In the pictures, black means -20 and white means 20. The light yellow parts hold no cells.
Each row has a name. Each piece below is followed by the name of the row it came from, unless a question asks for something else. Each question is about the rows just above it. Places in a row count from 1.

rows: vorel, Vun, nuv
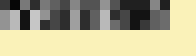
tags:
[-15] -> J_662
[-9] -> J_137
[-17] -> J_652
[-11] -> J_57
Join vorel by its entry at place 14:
J_662
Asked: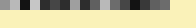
nuv
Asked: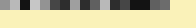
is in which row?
Vun
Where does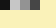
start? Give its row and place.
Vun, 3
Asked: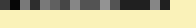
vorel

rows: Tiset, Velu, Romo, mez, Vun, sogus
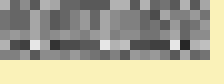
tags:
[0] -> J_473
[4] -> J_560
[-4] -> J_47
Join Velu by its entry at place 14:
J_473
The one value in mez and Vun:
[6]

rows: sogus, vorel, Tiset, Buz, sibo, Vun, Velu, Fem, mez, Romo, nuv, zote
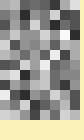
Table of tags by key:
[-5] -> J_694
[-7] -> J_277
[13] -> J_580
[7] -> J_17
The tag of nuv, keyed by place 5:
J_694
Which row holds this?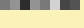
vorel
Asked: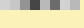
zote
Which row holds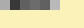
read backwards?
sogus

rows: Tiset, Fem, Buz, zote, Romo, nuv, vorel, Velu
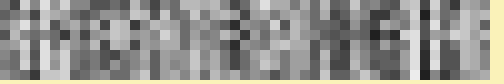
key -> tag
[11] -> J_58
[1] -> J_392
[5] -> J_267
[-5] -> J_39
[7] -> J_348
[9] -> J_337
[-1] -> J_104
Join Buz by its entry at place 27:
J_104
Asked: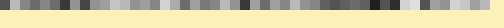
zote
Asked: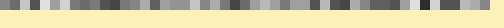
nuv
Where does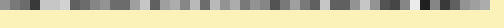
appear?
Velu
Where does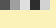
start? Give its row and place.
nuv, 40
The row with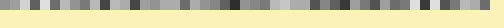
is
Romo

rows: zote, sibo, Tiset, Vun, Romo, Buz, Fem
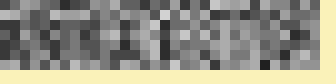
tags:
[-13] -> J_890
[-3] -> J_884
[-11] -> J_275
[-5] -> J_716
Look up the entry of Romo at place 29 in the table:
J_716
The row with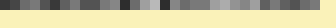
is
Romo
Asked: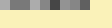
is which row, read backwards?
Buz

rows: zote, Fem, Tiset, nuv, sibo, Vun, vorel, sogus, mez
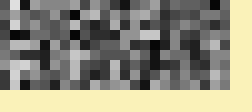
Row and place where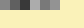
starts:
mez, 7
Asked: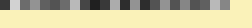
sogus
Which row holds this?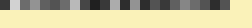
Tiset
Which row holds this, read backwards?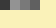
mez
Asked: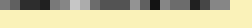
Vun
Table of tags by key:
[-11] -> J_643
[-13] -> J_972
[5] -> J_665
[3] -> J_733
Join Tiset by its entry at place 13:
J_972

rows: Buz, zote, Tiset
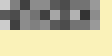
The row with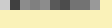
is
Tiset
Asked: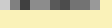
Buz

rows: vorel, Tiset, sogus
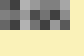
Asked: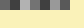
sogus
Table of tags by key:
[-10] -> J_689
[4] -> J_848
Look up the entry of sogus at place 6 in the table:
J_848
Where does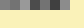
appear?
Tiset
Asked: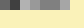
vorel

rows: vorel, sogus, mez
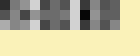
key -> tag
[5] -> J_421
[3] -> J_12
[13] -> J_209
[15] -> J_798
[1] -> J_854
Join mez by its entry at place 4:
J_209
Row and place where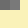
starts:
sogus, 6
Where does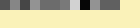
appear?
sogus
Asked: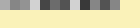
mez

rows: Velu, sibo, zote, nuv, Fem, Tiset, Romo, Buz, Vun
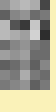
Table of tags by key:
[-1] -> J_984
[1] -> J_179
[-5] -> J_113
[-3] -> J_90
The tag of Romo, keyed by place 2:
J_90
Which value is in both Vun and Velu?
[3]
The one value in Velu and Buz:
[7]
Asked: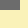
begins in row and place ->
Tiset, 4

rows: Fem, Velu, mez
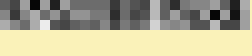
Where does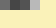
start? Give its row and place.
Velu, 13
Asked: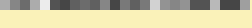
mez
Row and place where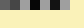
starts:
Velu, 19

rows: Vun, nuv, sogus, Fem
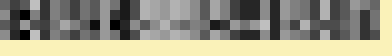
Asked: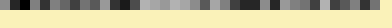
nuv
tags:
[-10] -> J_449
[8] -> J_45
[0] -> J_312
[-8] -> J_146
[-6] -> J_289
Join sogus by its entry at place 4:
J_146
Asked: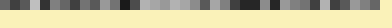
Vun
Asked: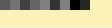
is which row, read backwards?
nuv
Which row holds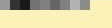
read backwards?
sogus

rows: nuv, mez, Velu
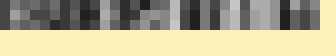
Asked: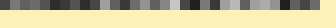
Velu
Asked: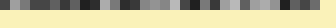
mez
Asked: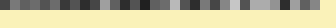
nuv
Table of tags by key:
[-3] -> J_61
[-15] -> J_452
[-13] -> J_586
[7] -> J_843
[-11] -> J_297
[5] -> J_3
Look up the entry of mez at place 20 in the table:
J_452
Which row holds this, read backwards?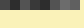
Velu

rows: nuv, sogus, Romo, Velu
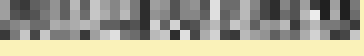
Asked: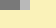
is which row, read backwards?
Romo
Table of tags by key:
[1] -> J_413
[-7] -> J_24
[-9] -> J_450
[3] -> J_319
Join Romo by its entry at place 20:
J_24
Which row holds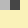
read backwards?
Velu
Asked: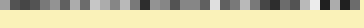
sogus
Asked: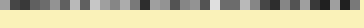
nuv
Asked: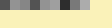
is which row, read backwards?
nuv

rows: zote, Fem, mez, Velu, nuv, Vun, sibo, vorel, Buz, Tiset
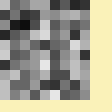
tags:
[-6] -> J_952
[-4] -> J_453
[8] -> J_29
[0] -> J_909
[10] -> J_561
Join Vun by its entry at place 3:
J_453
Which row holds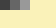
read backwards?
nuv
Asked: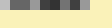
Buz
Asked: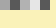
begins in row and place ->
Tiset, 3
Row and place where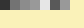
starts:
sibo, 1

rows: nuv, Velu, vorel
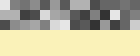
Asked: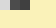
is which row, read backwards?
Velu
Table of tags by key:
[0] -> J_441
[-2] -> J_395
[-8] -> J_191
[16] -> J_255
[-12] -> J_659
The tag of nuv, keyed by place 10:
J_191
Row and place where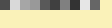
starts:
Velu, 4
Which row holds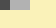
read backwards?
nuv
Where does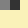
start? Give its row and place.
Velu, 10
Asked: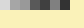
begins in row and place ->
Velu, 5

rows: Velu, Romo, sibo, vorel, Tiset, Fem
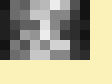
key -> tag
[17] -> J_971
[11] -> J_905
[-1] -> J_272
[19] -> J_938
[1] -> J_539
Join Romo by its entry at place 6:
J_539
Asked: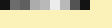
Velu
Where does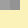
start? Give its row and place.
vorel, 3
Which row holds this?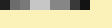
Romo
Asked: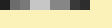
Fem

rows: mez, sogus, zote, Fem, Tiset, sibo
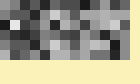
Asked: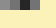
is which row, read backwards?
Fem
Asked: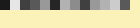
zote
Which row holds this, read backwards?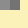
Fem

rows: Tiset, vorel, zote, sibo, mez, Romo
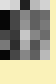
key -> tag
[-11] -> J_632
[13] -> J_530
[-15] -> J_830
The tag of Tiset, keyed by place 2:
J_530
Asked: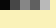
Romo
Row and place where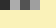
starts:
mez, 2
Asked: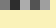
mez

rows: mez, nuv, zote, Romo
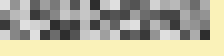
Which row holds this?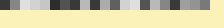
zote
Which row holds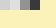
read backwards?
Romo

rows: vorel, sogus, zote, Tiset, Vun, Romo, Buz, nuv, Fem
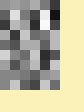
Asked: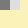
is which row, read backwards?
sogus
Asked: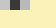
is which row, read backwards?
Buz

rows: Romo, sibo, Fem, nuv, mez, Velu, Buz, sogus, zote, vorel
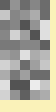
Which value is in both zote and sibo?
[11]
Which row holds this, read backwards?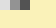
Fem
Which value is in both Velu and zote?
[15]
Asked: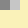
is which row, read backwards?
sibo
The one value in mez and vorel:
[-5]

